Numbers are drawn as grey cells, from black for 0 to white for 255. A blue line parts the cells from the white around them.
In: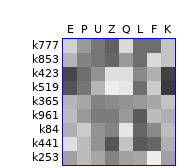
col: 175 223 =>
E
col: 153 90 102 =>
L
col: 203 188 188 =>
P
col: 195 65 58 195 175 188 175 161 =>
K

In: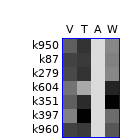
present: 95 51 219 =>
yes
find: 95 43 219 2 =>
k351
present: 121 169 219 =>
no
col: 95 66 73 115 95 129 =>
V
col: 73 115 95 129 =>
V
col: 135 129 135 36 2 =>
W

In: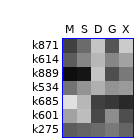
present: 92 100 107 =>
yes
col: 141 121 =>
G
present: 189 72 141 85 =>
no

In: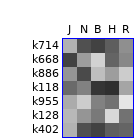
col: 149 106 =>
J
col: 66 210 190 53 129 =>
B

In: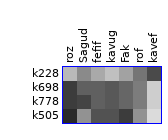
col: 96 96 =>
fefif
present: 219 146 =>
no
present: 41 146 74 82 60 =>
no
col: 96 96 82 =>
fefif

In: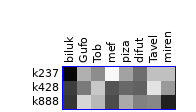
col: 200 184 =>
Tob
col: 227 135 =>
Tavel
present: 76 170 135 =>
no
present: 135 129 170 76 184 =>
no

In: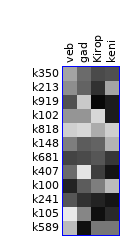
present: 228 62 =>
yes
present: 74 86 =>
yes
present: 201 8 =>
yes

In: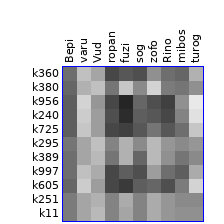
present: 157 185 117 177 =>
no
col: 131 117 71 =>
ropan
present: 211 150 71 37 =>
yes

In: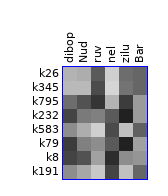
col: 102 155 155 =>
Bar
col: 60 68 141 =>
dibop

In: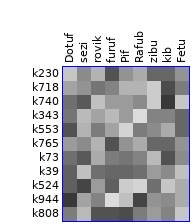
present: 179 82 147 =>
yes
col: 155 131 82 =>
rovik
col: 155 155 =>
Pif
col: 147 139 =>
Fetu
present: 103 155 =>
no
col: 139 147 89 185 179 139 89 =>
sezi
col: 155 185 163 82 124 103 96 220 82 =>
furuf

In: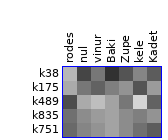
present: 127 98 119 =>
no
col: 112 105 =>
rodes
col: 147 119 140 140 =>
Zupe
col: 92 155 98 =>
Kadet
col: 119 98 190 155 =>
vinur
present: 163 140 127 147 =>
yes
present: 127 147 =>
yes

